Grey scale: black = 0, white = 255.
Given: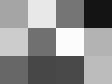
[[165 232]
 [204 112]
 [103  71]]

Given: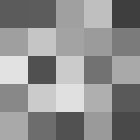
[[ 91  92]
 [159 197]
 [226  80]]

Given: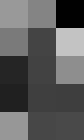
[[153 132]
 [122  68]
 [ 37  66]]

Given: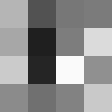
[[181  82]
 [167  31]
 [203  37]]

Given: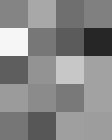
[[132 168]
 [246 119]
 [ 94 147]]

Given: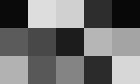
[[ 10 221]
 [ 91  72]
 [178  88]]

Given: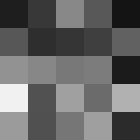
[[ 30  56]
 [ 87  46]
 [146 135]]

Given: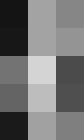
[[ 20 163]
 [ 23 163]
 [115 212]]

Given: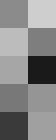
[[139 206]
 [188 126]
 [166  26]]
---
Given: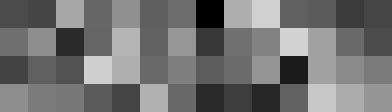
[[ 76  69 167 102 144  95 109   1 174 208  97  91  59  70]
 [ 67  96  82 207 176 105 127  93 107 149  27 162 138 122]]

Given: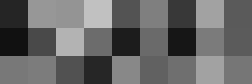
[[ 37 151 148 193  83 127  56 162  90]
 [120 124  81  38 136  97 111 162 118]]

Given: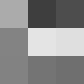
[[171  62  77]
 [130 116 111]]

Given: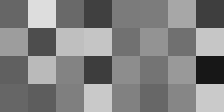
[[102 221 105  64 123 124 167  62]
 [ 96 186 131  61 141 116 153  23]]

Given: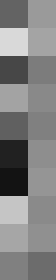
[[ 99 154]
 [ 71 124]
 [ 96 128]
 [ 19 149]
 [166 144]]

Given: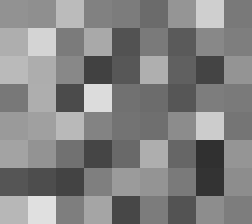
[[146 143 187 129 124 107 149 207 121]
 [186 173 136  65  87 175  96  68 148]
 [154 160 185 131 115 111 140 204 117]
 [ 85  77  67 127 155 148 122  51 141]]

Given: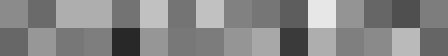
[[139 106 174 174 115 193 116 193 129 118  93 231 148 102  79 125]]

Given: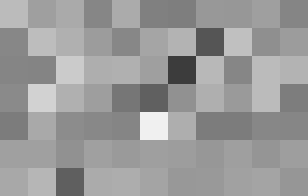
[[187 159 170 134 171 128 126 152 151 159 133]
 [133 132 203 174 176 159  60 184 134 187 179]
 [124 169 140 136 133 240 174 124 124 135 134]
 [168 182  95 171 173 164 152 153 161 164 150]]

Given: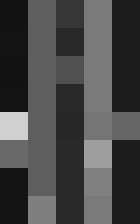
[[ 18  94  55 122  28]
 [ 18  94  80 122  28]
 [208  94  39 117 101]
 [ 19  94  41 128  28]]
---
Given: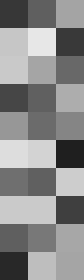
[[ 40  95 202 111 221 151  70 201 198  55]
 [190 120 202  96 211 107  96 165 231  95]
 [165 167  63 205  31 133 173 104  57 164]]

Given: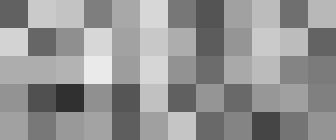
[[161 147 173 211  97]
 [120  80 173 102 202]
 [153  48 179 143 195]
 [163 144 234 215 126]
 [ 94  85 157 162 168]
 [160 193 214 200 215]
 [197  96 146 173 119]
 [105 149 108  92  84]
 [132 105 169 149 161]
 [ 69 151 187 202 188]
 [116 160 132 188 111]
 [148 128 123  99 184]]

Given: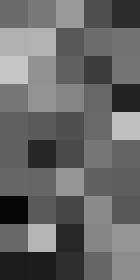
[[ 28 104   6 102  96  96 119 197 176 108]
 [ 29 180  90 101  38  91 147 144 178 121]
 [ 46  39  70 149  74  79 133  96  88 154]
 [102 133 138  97 119 105 103  60 109  80]
 [141 148  88  94 100 192  34 117 114  44]]

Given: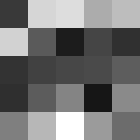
[[127  47  51 210  57]
 [183  92  65  90 214]
 [255 132  71  28 221]
 [155  22  74  69 172]
 [108 138  93  48 189]]

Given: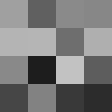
[[ 70 137 180 160]
 [130  29 181  96]
 [ 57 194 110 138]
 [ 44  93 175 135]]

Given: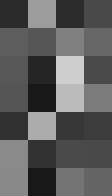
[[137 138  48  84  87  93  43]
 [ 24  50 171  24  37  86 156]
 [116  74  55 187 206 128  44]
 [100  73  60 123  74 102  73]]

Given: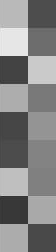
[[172  56 191  75  69 173  66 230 185]
 [ 72 169 128 131 148 121 202 108  77]]
